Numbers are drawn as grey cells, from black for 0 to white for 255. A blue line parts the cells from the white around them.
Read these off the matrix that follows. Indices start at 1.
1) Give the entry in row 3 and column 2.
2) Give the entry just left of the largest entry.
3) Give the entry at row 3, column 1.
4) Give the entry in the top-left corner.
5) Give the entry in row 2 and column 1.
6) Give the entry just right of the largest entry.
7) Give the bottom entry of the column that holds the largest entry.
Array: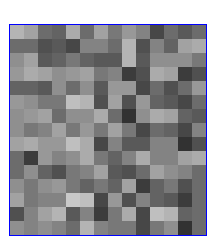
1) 162
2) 131
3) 143
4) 180
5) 108
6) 191
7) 108

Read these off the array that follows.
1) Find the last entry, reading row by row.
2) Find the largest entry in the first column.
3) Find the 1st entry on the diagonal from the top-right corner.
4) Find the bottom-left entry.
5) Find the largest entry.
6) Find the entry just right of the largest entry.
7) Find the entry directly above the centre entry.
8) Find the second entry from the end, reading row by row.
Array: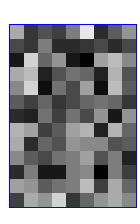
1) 137
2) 179
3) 148
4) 63
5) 231
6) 43
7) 73
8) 170

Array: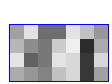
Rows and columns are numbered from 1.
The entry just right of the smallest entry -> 171
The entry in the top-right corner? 151
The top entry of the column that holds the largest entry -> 227
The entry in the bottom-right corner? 161
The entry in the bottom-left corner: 171
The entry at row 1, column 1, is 161

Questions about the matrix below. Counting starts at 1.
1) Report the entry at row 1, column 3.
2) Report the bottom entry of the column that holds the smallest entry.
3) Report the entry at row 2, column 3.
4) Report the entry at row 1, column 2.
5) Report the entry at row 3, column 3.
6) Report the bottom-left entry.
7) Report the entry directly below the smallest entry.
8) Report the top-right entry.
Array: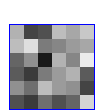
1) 80
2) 111
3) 123
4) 68
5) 24
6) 80
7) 123
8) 200

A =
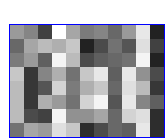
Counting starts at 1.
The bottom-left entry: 114
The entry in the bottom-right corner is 45
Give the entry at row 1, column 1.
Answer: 154
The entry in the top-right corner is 34
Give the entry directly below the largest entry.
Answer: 175
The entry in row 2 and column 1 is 104
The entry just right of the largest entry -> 166
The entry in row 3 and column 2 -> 154
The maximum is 255
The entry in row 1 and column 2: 133
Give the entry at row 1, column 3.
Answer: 65
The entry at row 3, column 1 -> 123

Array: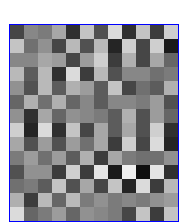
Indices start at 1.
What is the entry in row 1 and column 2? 135
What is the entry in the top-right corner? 207
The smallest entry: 15
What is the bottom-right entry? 196
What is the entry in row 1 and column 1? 70
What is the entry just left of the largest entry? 26
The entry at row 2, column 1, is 196
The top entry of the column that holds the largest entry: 48
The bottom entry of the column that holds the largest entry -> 70
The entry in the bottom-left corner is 219
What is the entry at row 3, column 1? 135
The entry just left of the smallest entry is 239
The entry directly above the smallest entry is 112

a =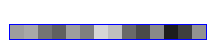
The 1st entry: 158
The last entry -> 146
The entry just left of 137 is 74
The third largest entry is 168

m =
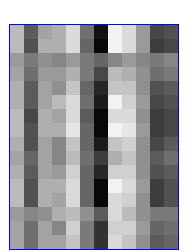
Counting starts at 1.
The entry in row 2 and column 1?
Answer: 187
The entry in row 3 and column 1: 154
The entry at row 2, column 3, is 175
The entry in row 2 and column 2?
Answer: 81
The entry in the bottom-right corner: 102
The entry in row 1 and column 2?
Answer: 91
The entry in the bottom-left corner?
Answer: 163
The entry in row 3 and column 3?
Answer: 144
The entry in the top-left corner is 187
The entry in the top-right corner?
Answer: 81
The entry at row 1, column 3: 163
